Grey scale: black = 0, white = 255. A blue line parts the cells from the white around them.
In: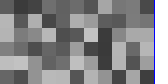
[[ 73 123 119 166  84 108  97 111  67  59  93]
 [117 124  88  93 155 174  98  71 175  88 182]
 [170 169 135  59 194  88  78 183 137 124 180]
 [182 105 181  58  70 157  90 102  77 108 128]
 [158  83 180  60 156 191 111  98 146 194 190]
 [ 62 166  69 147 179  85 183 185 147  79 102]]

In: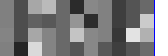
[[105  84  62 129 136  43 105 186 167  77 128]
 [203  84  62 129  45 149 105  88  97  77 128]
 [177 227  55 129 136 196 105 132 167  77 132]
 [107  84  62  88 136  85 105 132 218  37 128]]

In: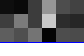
[[ 66  77 150  60   9  14]
 [ 38  44 201  60 123  62]
 [ 75  77   4 116  79  94]]

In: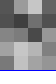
[[100 198 155  85]
 [ 80 112  63  80]
 [151  73 124 133]
 [128 181 198 162]
 [149 163 193 121]]

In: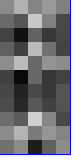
[[128 153 132 177 139]
 [ 72 129 200  86 106]
 [ 70  56  99  17  66]
 [ 67 113 186  65  96]
 [140 148 104 187 141]
 [ 66  54 103  10  64]
 [ 84  56  73  34  71]
 [ 83  65  89  40  76]
 [ 72 134 207  91 109]
 [131 150 123 179 139]
 [140  96  28 139 113]]

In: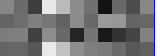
[[136  77 105  19 113 140 186 232  61 106 134]
 [104 100 150 154 104 139  98 118 127 110 100]
 [130  68  51  24 117  36 105 141  64 127 125]
 [ 96  88 107 122 127 142 193 233  87 103 101]]

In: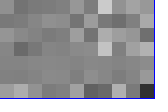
[[152 163 146 203 125 151 128 124 122 115 144]
 [169 128 111 121 156 116 141 144 134 124 121]
 [111 150 158 173 115 158 127 123 131 137 149]
 [178 161 128 195 140 138 131 133 120 106 134]
 [140 135 132 135 136 132 135 136 135 132 132]
 [153 133 125 135 142 127 137 138 132 128 129]
 [ 48 122 176 105  97 161 128 124 146 173 157]]
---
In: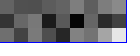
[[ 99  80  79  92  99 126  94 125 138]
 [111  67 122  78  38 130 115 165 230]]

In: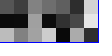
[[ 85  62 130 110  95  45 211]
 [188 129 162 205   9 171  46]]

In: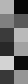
[[182   7]
 [ 59 186]
 [211  11]]

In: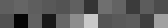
[[ 95 101  94  88  83  96  52 111  99  59  92  76]]

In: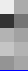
[[237 171]
 [179 162]
 [148 166]]

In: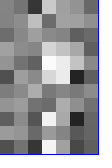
[[132 116  54 202 160 147 104]
 [109 136 159 138 132  95 106]
 [148 115  97 251 236 195 137]
 [125 138 173 121 134 121 140]
 [ 94 139  85 242 169  35 102]
 [ 80 115  54 244 161  72  95]]

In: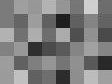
[[123 159 151 179 149 118 207 109]
 [178 113 173 110 171  79 145  74]
 [157  97 127 149 117 144  89  41]]

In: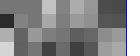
[[118 119 118 194 131 172 150  76  73]
 [175  99 153 126 117  94 103 141 154]]
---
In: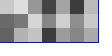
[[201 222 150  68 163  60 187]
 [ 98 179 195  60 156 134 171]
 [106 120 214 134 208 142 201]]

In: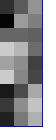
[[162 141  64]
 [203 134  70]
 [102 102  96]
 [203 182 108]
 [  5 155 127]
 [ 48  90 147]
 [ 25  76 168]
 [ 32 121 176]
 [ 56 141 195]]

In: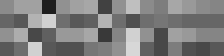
[[145 173  72  96 153 153 167  57 133 209 145  72 161 153 133 133]
 [139 161 161  30 145 161 167  65 145 191 139 125 167 153 139 133]
 [102  88 179 209 110  88  96 179 110  80 110 118 110 102 102 102]
 [ 88 110 209  88  80  80 118 125 145 215  96  72 125  80  72  88]]

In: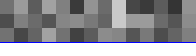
[[114 155  92 162 128  58 147 107 201  71  58  92  52 147]
 [114  71 100 162 114  65  92 140 134  85 121  77 100 128]
 [ 77 128 107  85 134 140 121 100 201 155 155 107  85 140]]

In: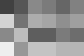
[[137 189  94  94 123 109]
 [ 65  86 137 123 102 129]
 [211 115 173 165 143 159]
 [238 151 195 195 181 181]]

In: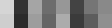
[[206  43 157 101 172  59  93 143]
 [213  51 165 109 151  67 117 137]]
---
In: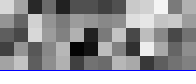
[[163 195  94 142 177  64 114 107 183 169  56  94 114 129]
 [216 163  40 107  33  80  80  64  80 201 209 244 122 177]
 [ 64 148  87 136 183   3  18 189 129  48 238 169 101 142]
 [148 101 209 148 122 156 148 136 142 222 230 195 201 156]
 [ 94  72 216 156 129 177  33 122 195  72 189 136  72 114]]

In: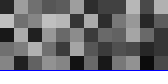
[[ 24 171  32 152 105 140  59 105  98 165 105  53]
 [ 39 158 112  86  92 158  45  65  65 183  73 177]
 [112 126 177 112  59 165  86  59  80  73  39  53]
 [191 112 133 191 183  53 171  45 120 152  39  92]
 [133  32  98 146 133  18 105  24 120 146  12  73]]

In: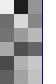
[[109 216 134]
 [ 74 177 200]
 [ 96 162 193]
 [115 155 185]
 [169  80 102]
 [238  30 149]]

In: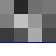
[[125 192 152  91]
 [ 58  85 170  71]
 [137  39 112 119]]

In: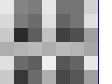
[[174 180 187 174 187 180 166]
 [231 132 124 231 116 116 209]
 [217 124 108 223 100 116 223]
 [223 108  94 239  86 100 231]
 [202  56 108 174  71  86 159]
 [202  42  94 194  64  79 159]]

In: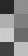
[[ 65 190]
 [ 39 142]
 [175 126]
 [203 106]]
